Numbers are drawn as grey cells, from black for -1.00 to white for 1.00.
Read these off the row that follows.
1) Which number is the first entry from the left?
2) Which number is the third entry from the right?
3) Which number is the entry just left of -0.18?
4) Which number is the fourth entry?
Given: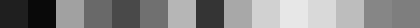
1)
-0.76
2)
0.48
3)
0.26
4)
-0.18
